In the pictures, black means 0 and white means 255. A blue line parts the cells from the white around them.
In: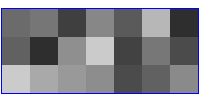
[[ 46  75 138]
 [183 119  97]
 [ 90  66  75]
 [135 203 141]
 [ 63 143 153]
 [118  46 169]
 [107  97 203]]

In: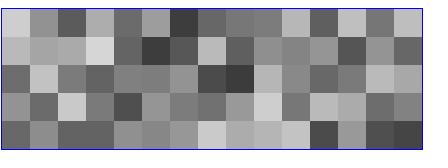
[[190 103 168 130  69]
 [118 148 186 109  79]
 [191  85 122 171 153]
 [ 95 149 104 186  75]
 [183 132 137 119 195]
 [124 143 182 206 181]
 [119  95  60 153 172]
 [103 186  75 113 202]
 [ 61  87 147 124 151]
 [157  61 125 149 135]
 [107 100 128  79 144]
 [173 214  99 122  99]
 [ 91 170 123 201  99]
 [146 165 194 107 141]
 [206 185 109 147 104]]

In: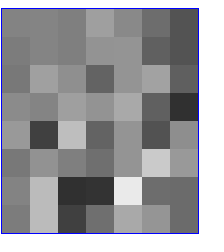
[[ 83  83  95  48 142 153 107 107]
 [109  96 162  96  82 202 109 149]
 [137 148 148 169 148 148 234 169]
 [159 147  99 147  99 111  51 111]
 [127 127 143 159 190 127  48  64]
 [132 132 160 132  64 146 187 187]
 [131 124 120 139 153 120 131 124]]

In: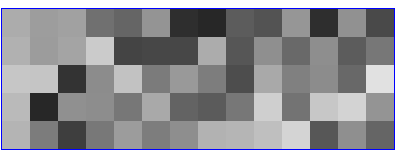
[[ 73 119 225 148 101]
 [145  92 104 211 143]
 [ 46 142 140 199  87]
 [150 105 128 115 212]
 [ 83 143 169 207 191]
 [ 92  86  77 119 181]
 [ 39 172 125  91 178]
 [ 46  71 153  99 142]
 [148  71 123 169 125]
 [101  68 194 119 156]
 [112 203 140 141 120]
 [161 164  51 144  62]
 [157 156 197  39 124]
 [172 177 198 186 180]]

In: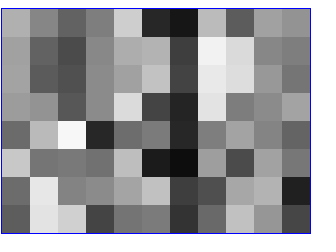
[[147 126 117 163 100 119  32  70]
 [161 135 152 139 132 162 179 150]
 [ 92 218 221 125 163  75 167 193]
 [187 242 233 227 126 158  79 105]
 [ 22  62  67  36  39  13  62  51]
 [ 39 179 194  68 123  27 193 123]
 [206 173 161 219 109 190 164 116]
 [126 136 139 139  39 113 139  68]
 [ 98  75  80  87 247 121 131 208]
 [134  98  91 147 186 117 231 227]
 [176 161 163 156 107 200 108  93]]

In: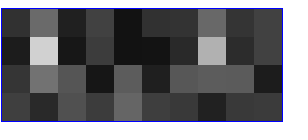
[[ 65  65  28  59]
 [ 52  44  91  57]
 [104 177  92  33]
 [ 51  41  87  57]
 [ 49  19  31  62]
 [ 18  18  92 101]
 [ 65  60  22  60]
 [ 32  23  85  80]
 [106 209 114  41]
 [ 49  28  53  63]]

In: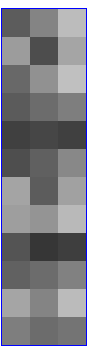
[[188 165 192 126  64 136 161 185  62 129 187 116]
 [132  77 145 108  70  96  92 148  54 108 132 108]
 [ 92 156 104  91  64  78 164 158  84  97 165 126]]

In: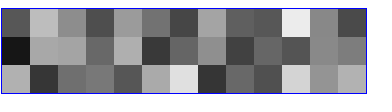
[[ 74 125 178]
 [136 137 148]
 [236  84 212]
 [ 87 102  80]
 [ 95  65 104]
 [164 143  53]
 [ 70 101 224]
 [114  57 170]
 [155 175  86]
 [ 78 104 120]
 [141 164 111]
 [189 168  54]
 [ 87  22 177]]
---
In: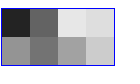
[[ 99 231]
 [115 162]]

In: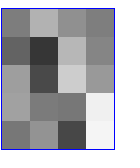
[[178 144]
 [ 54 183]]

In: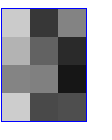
[[ 55 131]
 [ 98  42]]

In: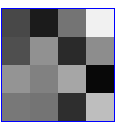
[[ 27 116]
 [145  42]]

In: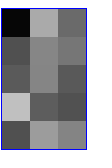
[[170 106]
 [134 118]]

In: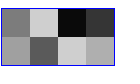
[[207  10]
 [ 90 207]]
